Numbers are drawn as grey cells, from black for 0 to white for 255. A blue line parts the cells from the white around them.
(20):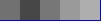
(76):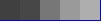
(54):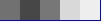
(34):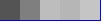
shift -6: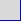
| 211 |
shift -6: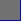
| 107 |
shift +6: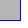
| 188 |
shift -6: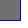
| 107 |
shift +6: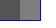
|  90 | 133 |
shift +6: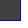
| 70 |

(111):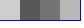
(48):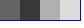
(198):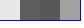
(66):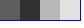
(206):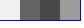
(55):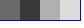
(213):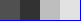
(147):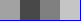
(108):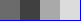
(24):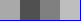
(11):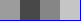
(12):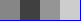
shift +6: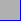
| 182 |
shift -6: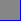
| 128 |
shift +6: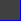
| 70 |
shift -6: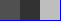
|  74 |  44 | 184 |

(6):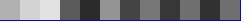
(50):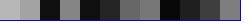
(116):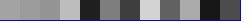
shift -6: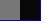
| 113 |   2 |
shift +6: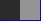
|  49 | 154 |
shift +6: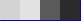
| 217 | 232 |  96 |  49 |

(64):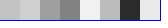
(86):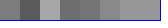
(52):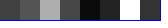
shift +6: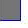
| 122 |
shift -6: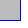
| 182 |
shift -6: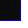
| 5 |

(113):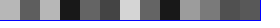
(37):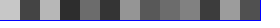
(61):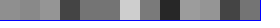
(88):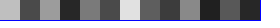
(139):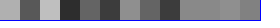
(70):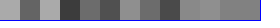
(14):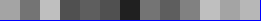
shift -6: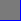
| 116 |
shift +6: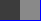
|  66 | 143 |
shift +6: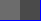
| 114 |  80 |
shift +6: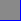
| 143 |
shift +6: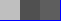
| 197 |  86 | 100 |
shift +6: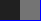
|  38 | 122 |
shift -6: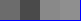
| 102 |  68 | 131 | 137 |

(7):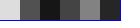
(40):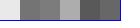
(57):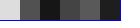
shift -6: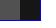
| 75 | 16 |
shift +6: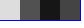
| 227 |  87 |  28 |  74 |
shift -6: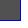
| 75 |
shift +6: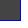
| 74 |

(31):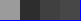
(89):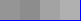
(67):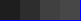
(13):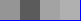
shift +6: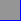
| 155 |
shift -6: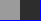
| 149 |  39 |
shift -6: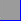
| 149 |

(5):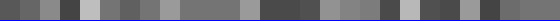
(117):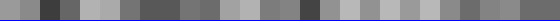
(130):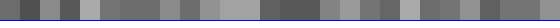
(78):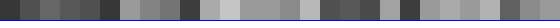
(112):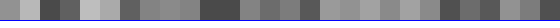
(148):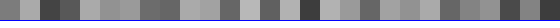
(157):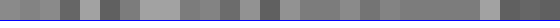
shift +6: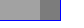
| 168 | 168 | 130 |
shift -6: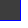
| 55 |

